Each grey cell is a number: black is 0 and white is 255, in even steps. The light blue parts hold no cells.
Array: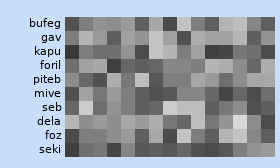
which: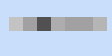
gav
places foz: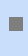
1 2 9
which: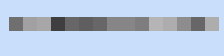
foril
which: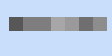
piteb

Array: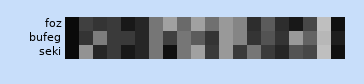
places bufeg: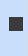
3 4
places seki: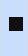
7 19
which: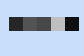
seki
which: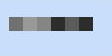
foz
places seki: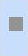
1
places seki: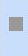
11
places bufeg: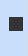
1 10 13 15

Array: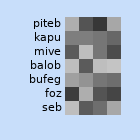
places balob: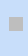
0 2
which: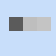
balob

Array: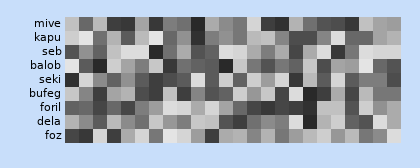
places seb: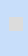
4 5 11 18 21
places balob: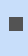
14 23
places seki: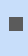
5 8 10 18 20
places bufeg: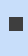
2 6 8 18

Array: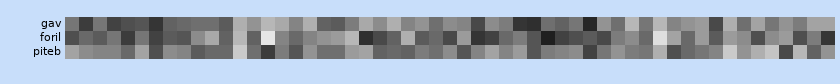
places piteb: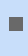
4 10 11 23 44
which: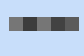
foril
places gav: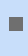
9 10 26 34 39 48
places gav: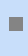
16 24 28 43

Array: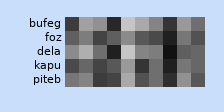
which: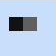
dela
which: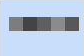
foz
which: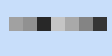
bufeg

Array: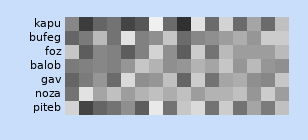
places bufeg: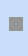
13
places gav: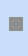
5 13
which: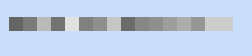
bufeg
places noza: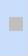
3 6 8 12
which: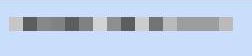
foz
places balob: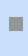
4 8 12 14

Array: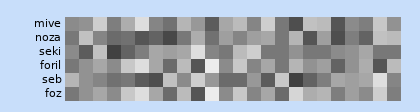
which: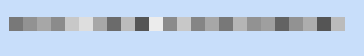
foril
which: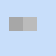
mive
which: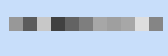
seb
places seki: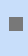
11 14 15 17 18 22 23
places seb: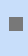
4

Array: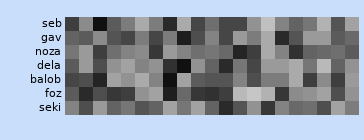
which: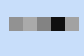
balob
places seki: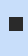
11
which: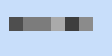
balob
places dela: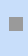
1 14 15

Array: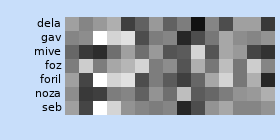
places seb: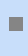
5 7 12 13
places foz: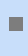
0 2 6
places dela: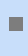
8

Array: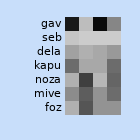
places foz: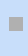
0
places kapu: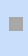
1 2
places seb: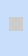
1 2 3
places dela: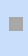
2

